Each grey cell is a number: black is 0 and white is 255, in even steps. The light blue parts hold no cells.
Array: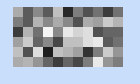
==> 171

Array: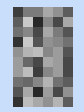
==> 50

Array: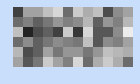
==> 162

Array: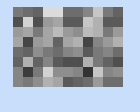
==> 133

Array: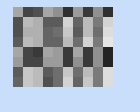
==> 100

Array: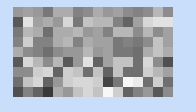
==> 80

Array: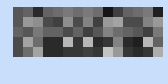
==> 75

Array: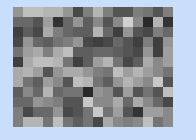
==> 126
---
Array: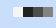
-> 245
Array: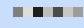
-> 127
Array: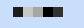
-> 28
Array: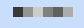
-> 57
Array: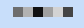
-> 109
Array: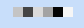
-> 196
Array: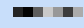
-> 36
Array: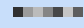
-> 48
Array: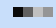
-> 10
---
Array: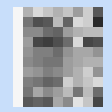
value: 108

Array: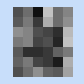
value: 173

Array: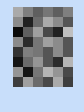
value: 73

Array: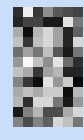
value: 215

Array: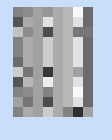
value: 107

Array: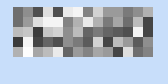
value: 142
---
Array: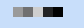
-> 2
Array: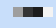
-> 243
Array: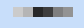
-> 147
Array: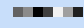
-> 31
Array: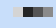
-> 139
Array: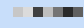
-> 96
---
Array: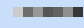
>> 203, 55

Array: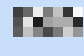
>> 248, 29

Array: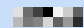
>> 243, 3

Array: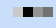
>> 201, 6

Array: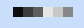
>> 229, 14

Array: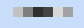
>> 216, 47

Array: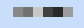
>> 198, 41

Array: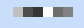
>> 252, 54

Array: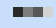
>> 210, 41
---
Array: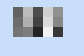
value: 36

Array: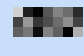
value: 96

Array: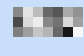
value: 104

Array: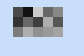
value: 144

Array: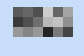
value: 37

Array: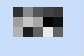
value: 98
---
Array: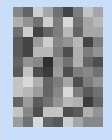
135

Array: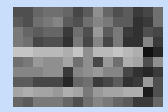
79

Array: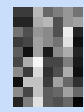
59

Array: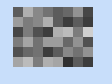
92

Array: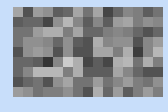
165

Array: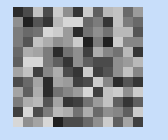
43

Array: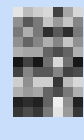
228

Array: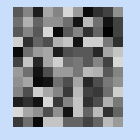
88

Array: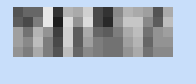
83
